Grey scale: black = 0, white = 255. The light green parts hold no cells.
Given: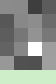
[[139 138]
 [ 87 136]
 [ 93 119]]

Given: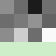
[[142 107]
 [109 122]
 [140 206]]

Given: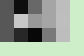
[[ 87  14]
 [ 87 199]
 [ 87  39]]

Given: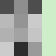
[[ 77 142]
 [185 148]
 [177 163]]

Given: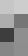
[[198 205]
 [173 118]
 [ 61 143]]

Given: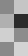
[[136 197]
 [176  43]
 [208 140]]

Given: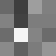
[[105  62]
 [130  66]
 [108 245]]

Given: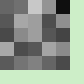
[[102 112]
 [ 87 167]
 [ 73 138]]

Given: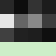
[[ 40  13]
 [230 101]
 [ 64  33]]
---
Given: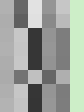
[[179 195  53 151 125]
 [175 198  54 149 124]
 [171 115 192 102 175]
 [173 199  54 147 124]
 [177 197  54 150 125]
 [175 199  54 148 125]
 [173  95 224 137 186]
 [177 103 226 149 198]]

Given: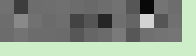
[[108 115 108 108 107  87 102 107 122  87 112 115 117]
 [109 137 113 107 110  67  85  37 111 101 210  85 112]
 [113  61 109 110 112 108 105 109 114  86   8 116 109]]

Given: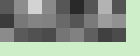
[[139  90  81  75 117 129  95  64  75]
 [ 59 120 132 129 105  85 122 156 145]
 [ 89 141 211 138  86  41  85 179  83]]

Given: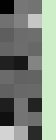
[[211 171  41]
 [ 16 116 111]
 [ 30 117  34]
 [ 97 104 105]
 [107  98  99]
 [ 32  23 132]
 [102 109 104]
 [ 94 108 110]
 [113 130 198]
 [  2 118 115]]

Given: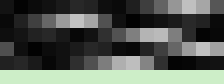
[[ 33  39  26   7  17  47  80 125 175 190 132  48   4   6  16  18]
 [ 79  15   2  12  17  27  40  34  12   8  35  63 102 156 192 162]
 [ 14  20  34  40  25   7  18  48  82 127 180 186 126  42   4   8]
 [  9  33  64 103 155 193 165  81  16   2  12  18  26  41  34  10]
 [ 19   3  11  17  26  40  35  14  10  31  62  99 150 192 166  86]]

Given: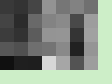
[[ 16  31  30 215 166  83 157]
 [ 87  80 111 116 137  33 149]
 [ 60  50  92 148 149  52 161]
 [ 68  43 105 131 138  73 157]
 [ 57  51  69 147 118 130 112]]

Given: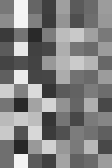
[[111 243  91  65 164  97 106 156]
 [111  39 153 209 152 122 184  72]
 [201  82 216  59  80 124 113  95]
 [186 202 189  53 117  71 123 134]
 [117  41 163 212 146 101 175  72]
 [206 129 219  53  91  98 124 109]
 [ 95 234  69  70 172 114 106 156]
 [ 68  79  67 152 182 203 181 103]
 [ 91 232  65  71 174 118 107 156]
 [ 58 116  41 125 188 201 160 121]
 [140 244 128  60 148  78 110 152]
 [120 245 101  63 159  90 106 156]]

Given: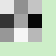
[[151 246 184]
 [ 52 164   8]
 [231 144 196]]

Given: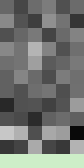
[[ 54  68 170  70  56 179]
 [199 177  79 168 157   9]
 [ 81  74  43  98 108  96]
 [ 40  81  83  65  83 156]
 [ 97  81 110 117  79 112]
 [ 97 133 106  77 124 111]
 [111 116 159  91 101 121]
 [136 116 180 131  81 111]
 [ 80 103 121  68 106 131]
 [137  83  62 144 115  53]
 [103  70 108 124  80 107]]
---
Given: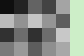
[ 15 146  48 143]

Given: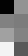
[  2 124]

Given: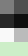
[125  15]

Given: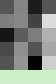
[ 85 135 124 167]

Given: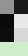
[147 232]

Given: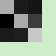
[172 171 200]
